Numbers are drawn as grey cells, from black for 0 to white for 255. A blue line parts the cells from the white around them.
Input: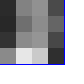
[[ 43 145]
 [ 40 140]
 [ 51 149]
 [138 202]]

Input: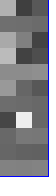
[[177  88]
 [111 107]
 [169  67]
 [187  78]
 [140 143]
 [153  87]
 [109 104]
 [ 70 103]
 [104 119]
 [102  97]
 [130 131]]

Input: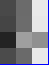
[[ 73 233]
 [ 69 231]
 [ 35 144]
 [ 75 233]]

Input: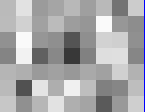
[[186 155 184 185 204]
 [187 161 157 250 141]
 [145 150  84 210 144]
 [132  96  56 222 134]
 [181 154 152 161 178]
 [186 228 240 128 190]
 [199 182 175  90 207]]

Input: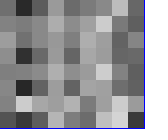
[[111  92 107 137 103]
 [130 137 140 204  95]
 [157 137 127 158 133]
 [142 105 101 156 105]
 [127 139 142 205  95]
 [135  99  99 160  97]
 [130 167 178 159 155]
 [ 83  93 125 191  58]]

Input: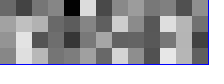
[[105 118   2  73 156 128 143]
 [162 178  92  95 139 222 113]
 [148  84  54 166 100 119  65]
 [135 184 125 104 142 231  95]]

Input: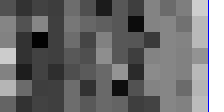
[[ 81  66 109  27  62 107 206]
 [133 134 119  95  12 134 185]
 [130   2 109 129  86 134 185]
 [204  66  88 142  62 134 147]
 [130  66  78 105  42 134 185]
 [181  62 109 105  82 134 180]
 [100  66 109 105  62 134 188]]
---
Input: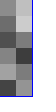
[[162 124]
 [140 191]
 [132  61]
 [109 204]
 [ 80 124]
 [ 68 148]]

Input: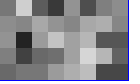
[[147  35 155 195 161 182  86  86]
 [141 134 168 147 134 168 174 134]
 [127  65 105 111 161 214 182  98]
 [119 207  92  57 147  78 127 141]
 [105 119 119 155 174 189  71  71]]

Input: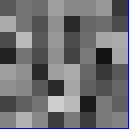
[[171 115  81 144  40 103 109  75]
 [159 144  40 159 171 103  55  89]
 [144 136  89  40 165  96  81 103]
 [130 178 136  61 122  61 122 130]
 [ 89 115 109 159 136 136 152  55]
 [ 75 185  89 152  75 109 165 171]
 [ 67  96 115 206 185  26 122  96]
 [ 34 115  75 144  67 122  19 165]]

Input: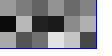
[[169  84 112 226 197  70]
 [154 124  99 147 105 131]
 [ 11 184  33  25 139 176]]

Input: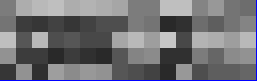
[[191  86 185  78  86  72  72 166 185 158 199  72 179 173 158 185]
 [146  60  60  41  60  48  41  86 132 139  48  48 124 102 139 146]
 [124 173 185 191 173 179 173 166 124 124 191 191 132 152 116 109]
 [116  60  54  66  54  66  78  78 124 116  41  48 109  94 116 132]
 [ 54 146  48 158 139 152 146  86  78  66  41 152  78  94  94 102]]

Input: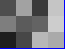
[[126  91  99 205]
 [ 78 162  58 197]
 [ 30  71 183 170]]

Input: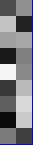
[[245 136]
 [194  33]
 [159 166]
 [122  63]
 [ 94 217]
 [ 78 144]
 [ 56 186]
 [ 25 128]
 [ 11 202]]

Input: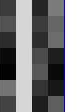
[[116 214  52  24]
 [ 82 214  59 101]
 [ 67 214  30  94]
 [ 59 214  37 123]
 [ 44 214  44 108]
 [ 10 214  75  30]
 [  2 214  88  10]]

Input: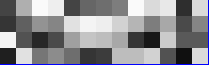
[[244  82  39  74 160 196 189 168  53  23 203  89  89]
 [ 68 175 250 238  68 102 110 125 250 218 232  46 218]
 [ 53  96 147 133 225 244 238 210 181 125 168  74 133]
 [ 31 225 118 140 110  53  60 189 189 210  82  16 218]]
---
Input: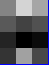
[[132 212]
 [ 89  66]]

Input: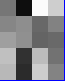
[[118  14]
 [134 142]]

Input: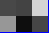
[[ 72  67]
 [151  14]]

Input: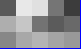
[[ 89 232]
 [174 198]]

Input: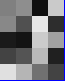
[[128 142]
 [136  80]]

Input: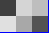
[[ 63 213]
 [224 168]]
